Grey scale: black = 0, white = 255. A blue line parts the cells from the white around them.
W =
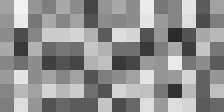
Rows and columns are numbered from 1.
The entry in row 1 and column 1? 162
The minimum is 42
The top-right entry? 162
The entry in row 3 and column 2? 76
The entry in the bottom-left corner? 126
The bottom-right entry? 104
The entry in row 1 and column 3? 149
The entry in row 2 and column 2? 234
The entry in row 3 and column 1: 141
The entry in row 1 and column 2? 241
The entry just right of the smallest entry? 83
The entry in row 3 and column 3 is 133
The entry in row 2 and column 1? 149
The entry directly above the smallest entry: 133
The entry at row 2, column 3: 119
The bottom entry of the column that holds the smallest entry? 220

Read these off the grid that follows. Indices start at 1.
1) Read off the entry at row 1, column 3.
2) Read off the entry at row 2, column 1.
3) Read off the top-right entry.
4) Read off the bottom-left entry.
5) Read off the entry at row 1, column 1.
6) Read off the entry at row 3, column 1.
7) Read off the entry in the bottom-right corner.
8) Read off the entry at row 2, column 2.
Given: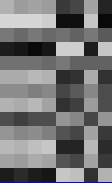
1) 163
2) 214
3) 36
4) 28
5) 178
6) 120
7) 178
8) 214

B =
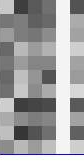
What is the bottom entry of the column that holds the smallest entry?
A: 185
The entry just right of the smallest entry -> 83
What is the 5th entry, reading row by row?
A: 244
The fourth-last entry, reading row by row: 155
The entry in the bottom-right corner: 207
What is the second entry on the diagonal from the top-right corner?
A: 244
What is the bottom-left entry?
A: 140
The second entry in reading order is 62
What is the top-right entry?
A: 83
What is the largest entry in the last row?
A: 244
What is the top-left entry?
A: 199
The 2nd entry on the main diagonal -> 125
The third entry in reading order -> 89
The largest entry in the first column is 207
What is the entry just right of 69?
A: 75
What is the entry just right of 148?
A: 83
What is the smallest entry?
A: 54

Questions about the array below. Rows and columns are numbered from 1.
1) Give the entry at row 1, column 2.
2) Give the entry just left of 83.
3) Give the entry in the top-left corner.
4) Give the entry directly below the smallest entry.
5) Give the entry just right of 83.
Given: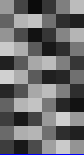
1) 68
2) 38
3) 154
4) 195
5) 168
